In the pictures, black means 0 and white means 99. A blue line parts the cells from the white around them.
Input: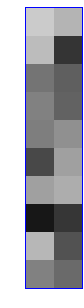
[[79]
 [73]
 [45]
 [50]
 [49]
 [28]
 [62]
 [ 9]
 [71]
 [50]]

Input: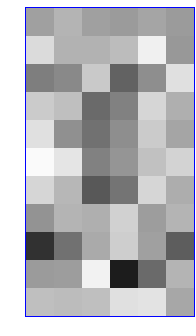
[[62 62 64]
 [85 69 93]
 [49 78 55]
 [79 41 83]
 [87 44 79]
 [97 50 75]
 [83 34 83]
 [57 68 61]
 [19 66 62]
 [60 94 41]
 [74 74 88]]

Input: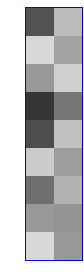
[[32]
 [84]
 [59]
 [21]
 [30]
 [79]
 [43]
 [59]
 [84]]

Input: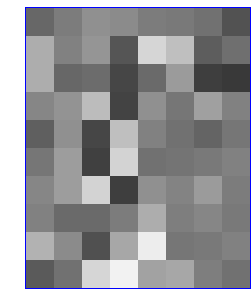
[[40 56 48 44]
 [67 58 83 36]
 [67 42 41 24]
 [52 73 56 62]
 [37 27 50 39]
 [46 25 44 47]
 [52 82 56 60]
 [50 41 67 52]
 [69 31 92 47]
 [35 83 63 49]]

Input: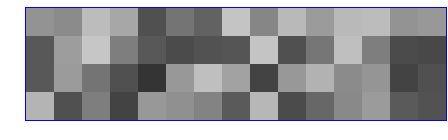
[[57 73 31 38 52 60 73 59]
 [34 77 34 32 76 46 49 28]
 [34 45 20 74 26 69 58 31]
 [70 49 59 51 71 40 60 32]]

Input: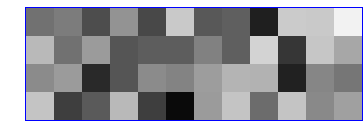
[[44 30 28 34 12 78]
 [72 60 36 50 82 77]
 [54 16 54 61 69 52]
 [76 35 24 60 42 53]]
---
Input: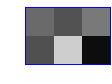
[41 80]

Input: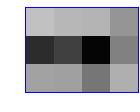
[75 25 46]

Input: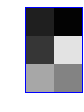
[12 88]

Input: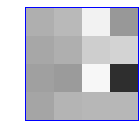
[68 68 96 71]

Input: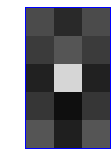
[29 33 13]

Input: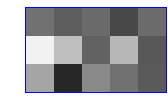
[44 74 53]

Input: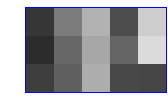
[21 40 67]
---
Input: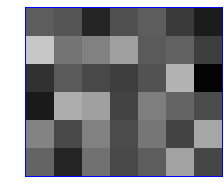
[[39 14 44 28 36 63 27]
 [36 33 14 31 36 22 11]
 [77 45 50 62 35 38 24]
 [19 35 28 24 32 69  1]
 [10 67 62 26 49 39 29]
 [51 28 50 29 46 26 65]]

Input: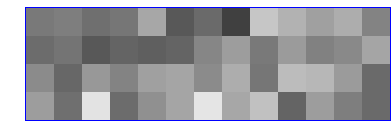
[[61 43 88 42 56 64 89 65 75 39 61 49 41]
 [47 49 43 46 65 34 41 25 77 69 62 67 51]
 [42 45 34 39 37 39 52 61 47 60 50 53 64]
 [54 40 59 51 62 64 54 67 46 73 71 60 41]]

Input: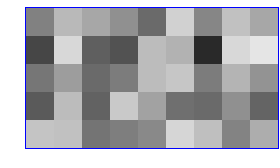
[[76 75 45 49 53 83 74 51 67]
 [50 72 65 56 41 81 52 75 65]
 [27 84 37 32 73 69 16 84 89]
 [46 61 41 48 73 77 48 70 57]
 [35 73 38 78 63 43 41 56 39]]

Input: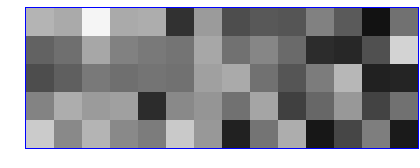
[[79 53 70 53 48 78 59 13 45 67  9 27 49 10]
 [70 66 95 66 67 19 60 30 34 33 50 35  7 44]
 [38 43 65 50 47 45 65 44 52 41 17 15 31 82]
 [30 37 47 43 45 44 62 66 44 33 48 71 13 14]
 [51 67 60 62 17 53 58 44 64 25 40 59 26 44]]

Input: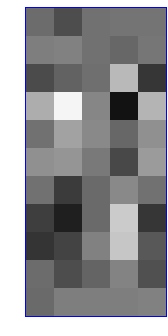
[[41 49 49 49 50]
 [42 30 44 45 45]
 [49 50 44 40 46]
 [29 38 43 72 21]
 [67 95 52  7 70]
 [44 63 53 40 56]
 [56 58 47 28 60]
 [44 23 41 53 44]
 [24 12 41 79 21]
 [20 26 50 77 34]
 [42 30 39 51 31]]

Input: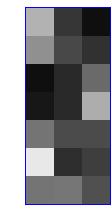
[[45 46 31]
 [69 21  6]
 [56 28 19]
 [ 6 16 41]
 [ 9 16 67]
 [45 29 29]
 [90 18 24]]
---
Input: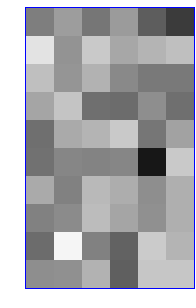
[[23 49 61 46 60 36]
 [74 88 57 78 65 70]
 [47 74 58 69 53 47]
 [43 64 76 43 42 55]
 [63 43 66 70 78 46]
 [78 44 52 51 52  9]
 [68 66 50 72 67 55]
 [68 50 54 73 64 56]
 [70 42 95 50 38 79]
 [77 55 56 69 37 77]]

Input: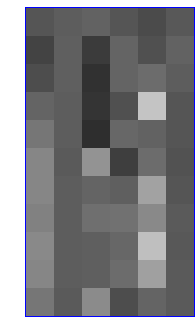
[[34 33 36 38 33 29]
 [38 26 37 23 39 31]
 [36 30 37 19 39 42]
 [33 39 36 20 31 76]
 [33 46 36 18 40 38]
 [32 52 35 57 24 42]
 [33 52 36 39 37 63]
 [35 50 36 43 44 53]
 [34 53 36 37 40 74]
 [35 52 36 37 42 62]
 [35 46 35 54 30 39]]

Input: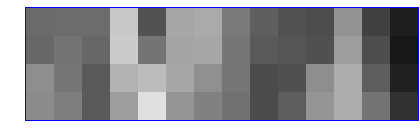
[[12 41 42 42 78 32 65 66 47 37 32 30 57 25]
 [ 9 40 45 40 79 45 64 65 46 35 33 31 61 30]
 [13 55 46 35 69 73 65 56 46 29 31 55 67 36]
 [19 54 49 35 61 87 58 50 44 29 36 58 67 45]]

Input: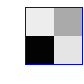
[[66 92]
 [89  1]]

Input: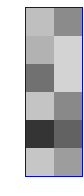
[[54 74]
 [82 69]
 [82 44]
 [53 76]
 [38 20]
 [61 77]]

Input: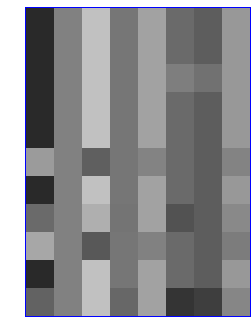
[[59 16 50 75 46 63 41 36]
 [59 16 50 75 46 63 41 36]
 [59 16 50 75 46 63 49 44]
 [59 16 50 75 46 63 41 36]
 [59 16 50 75 46 63 41 36]
 [51 60 50 37 46 51 41 36]
 [59 16 50 75 46 63 41 36]
 [53 41 50 68 45 63 32 36]
 [48 65 50 34 46 50 41 36]
 [59 16 50 75 46 63 41 36]
 [52 38 50 75 40 63 20 24]]
